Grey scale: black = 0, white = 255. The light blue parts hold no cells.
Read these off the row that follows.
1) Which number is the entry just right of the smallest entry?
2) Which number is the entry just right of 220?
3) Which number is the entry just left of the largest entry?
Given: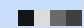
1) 220
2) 106
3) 21

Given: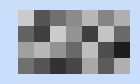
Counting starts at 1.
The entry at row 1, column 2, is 85
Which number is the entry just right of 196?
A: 105
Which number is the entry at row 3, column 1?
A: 160
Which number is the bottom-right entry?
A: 175
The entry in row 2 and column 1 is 99
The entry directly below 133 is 196
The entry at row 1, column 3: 112

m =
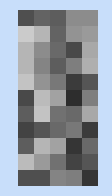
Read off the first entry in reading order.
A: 79
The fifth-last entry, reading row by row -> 79
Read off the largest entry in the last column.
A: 175
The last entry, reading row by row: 53
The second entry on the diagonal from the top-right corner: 147
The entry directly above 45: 59
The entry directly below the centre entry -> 113
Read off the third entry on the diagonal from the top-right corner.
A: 105
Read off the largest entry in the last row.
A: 132
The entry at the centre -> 162
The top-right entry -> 140
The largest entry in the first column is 203
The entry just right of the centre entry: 45

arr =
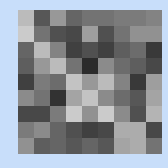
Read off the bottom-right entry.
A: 115
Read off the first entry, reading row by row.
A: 187
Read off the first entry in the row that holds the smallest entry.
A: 94
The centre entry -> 152
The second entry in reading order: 87
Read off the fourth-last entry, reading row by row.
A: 87
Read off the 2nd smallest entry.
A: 50
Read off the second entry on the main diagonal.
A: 115
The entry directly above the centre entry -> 43
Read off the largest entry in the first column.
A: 203
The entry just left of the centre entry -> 195
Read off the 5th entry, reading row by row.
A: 115
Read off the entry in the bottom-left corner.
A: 145
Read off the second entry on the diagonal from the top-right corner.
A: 145
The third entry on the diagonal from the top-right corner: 94
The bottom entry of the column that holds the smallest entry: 101
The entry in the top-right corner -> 131

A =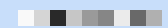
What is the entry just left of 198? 41
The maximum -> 249

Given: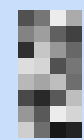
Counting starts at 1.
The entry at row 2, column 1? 131
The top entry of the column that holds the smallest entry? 236
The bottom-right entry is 35
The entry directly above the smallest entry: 236
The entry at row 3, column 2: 198
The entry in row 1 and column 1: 81
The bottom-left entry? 206
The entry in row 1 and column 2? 118
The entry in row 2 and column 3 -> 96

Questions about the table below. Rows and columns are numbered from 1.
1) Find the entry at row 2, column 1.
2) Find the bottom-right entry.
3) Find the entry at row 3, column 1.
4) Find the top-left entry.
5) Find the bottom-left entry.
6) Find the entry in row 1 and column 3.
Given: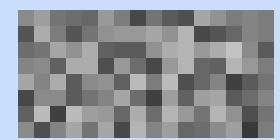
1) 85
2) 124
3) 109
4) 138
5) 138
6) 116
